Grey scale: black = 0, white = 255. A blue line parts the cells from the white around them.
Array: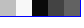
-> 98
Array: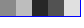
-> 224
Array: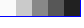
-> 33
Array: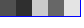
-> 228
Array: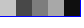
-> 15
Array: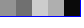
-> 10
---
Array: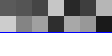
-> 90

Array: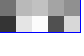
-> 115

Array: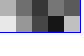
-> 178

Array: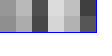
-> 150

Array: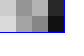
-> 205

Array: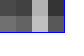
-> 73

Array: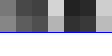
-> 120

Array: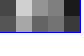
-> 70

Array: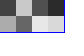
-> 66

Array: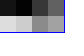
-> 19
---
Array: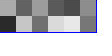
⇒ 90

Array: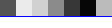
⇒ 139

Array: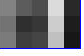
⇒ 219

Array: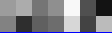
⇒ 143

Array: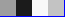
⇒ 195

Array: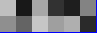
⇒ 50

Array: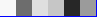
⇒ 198
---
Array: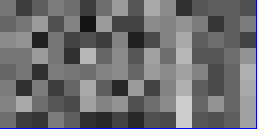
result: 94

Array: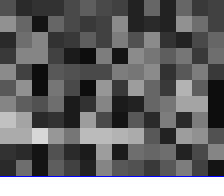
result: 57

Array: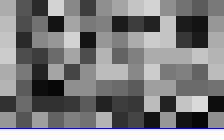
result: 91

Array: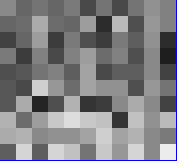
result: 145

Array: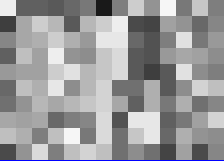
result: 198

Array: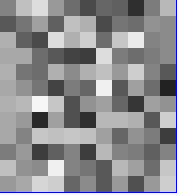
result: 124

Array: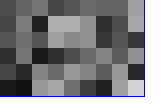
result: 99

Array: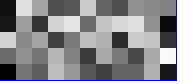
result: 137
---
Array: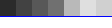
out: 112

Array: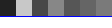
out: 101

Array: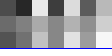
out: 143

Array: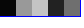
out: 111

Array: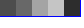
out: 104

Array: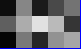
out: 115

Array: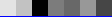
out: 124

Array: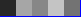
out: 135

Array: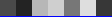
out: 119

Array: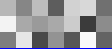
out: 154
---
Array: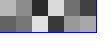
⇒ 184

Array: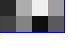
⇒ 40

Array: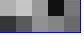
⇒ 177

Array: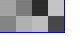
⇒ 163

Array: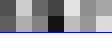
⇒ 81

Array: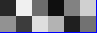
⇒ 39

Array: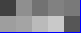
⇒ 64

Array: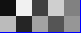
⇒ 16
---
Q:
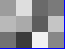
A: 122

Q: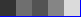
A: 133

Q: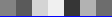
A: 240

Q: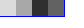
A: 98

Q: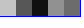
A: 145

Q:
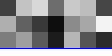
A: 109

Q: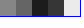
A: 54
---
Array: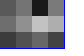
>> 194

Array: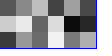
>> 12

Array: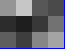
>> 56

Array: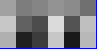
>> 83

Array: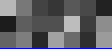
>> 61

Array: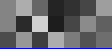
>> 139

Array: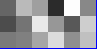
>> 88

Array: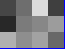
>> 135

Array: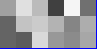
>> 133
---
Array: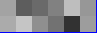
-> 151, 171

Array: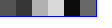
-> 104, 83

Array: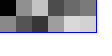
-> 122, 137

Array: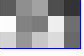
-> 51, 211

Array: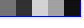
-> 16, 115

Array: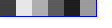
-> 155, 62

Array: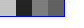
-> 97, 196
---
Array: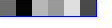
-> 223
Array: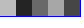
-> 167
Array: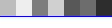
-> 109
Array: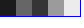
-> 155
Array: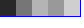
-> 153
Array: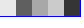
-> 203
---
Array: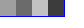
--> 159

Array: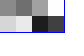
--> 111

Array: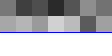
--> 78

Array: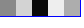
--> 173

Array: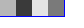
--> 183

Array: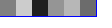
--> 128
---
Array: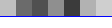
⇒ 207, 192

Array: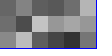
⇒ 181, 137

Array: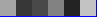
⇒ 195, 165

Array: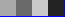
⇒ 35, 169

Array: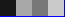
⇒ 202, 23

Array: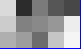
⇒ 71, 175

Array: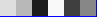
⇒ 135, 222

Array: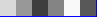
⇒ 88, 217

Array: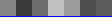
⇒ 92, 134
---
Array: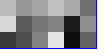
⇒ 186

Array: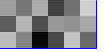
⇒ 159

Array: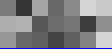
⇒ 124

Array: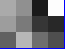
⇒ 170

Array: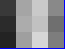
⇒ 57

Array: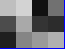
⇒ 191
